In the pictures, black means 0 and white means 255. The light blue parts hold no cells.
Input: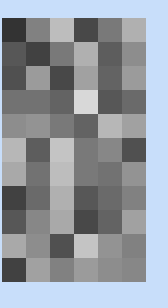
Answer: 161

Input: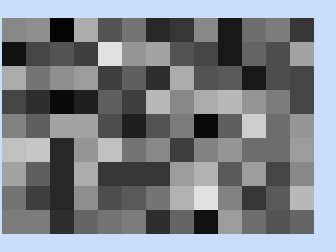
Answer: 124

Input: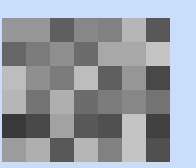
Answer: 175

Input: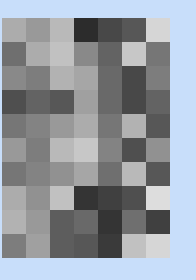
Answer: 160

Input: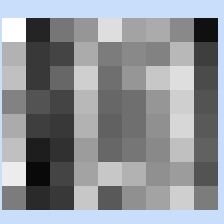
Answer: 42

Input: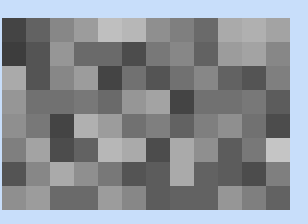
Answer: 156

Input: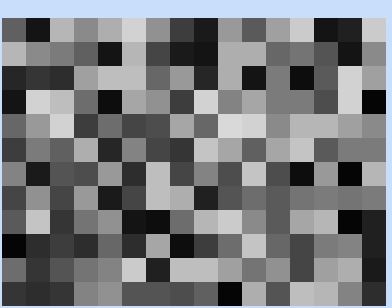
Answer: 45
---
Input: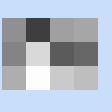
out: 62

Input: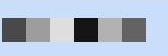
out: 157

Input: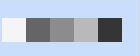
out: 101

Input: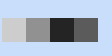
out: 145

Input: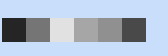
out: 117

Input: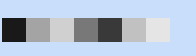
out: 164
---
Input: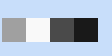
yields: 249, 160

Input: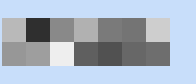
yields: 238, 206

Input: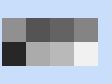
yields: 241, 185

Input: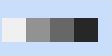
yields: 240, 146

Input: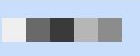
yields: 239, 182

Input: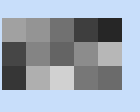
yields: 209, 183

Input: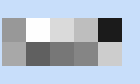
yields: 254, 218
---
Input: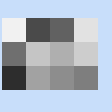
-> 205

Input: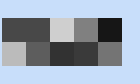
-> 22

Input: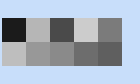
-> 123

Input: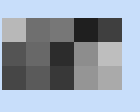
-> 190

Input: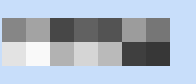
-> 118

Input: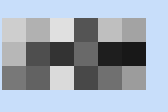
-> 24

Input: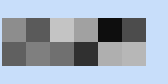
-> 76
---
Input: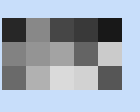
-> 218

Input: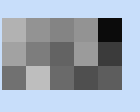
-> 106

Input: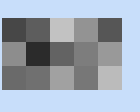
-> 161

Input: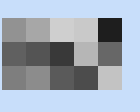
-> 90

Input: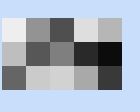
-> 210

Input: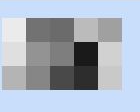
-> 73

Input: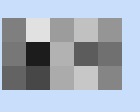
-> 171
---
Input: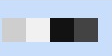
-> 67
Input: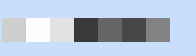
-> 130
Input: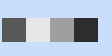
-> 45
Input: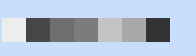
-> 50
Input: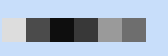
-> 110
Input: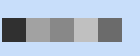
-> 107
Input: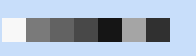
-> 48
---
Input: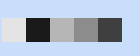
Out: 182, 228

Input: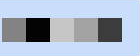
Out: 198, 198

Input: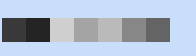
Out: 164, 207

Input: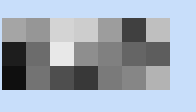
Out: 142, 232

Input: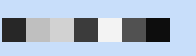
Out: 59, 243

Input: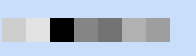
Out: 133, 227
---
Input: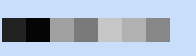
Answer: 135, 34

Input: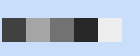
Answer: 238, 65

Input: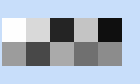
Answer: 15, 156

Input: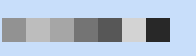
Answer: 40, 146

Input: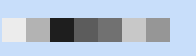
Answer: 150, 236

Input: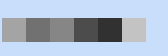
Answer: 195, 164

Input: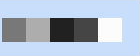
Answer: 252, 120

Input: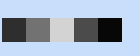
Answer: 7, 46
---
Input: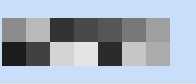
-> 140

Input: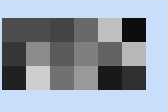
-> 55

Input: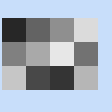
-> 128

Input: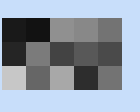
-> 37

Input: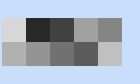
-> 215

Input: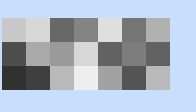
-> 78

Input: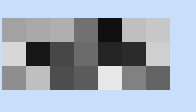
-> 215

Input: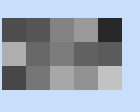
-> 174

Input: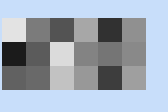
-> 27

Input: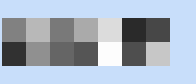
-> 129
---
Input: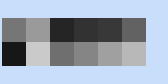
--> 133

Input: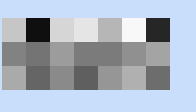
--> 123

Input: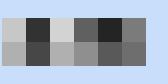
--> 143

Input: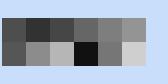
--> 17

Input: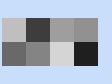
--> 132

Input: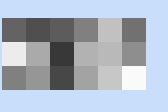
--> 178
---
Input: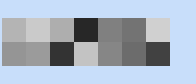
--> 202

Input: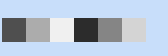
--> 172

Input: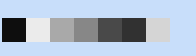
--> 235

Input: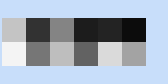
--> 50

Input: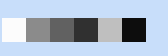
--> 139

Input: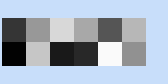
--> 152
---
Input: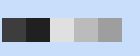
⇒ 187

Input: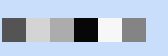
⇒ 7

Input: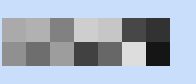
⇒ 206

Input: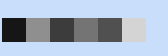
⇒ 116

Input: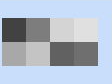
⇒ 224

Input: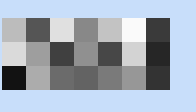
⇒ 136

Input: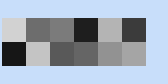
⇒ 30
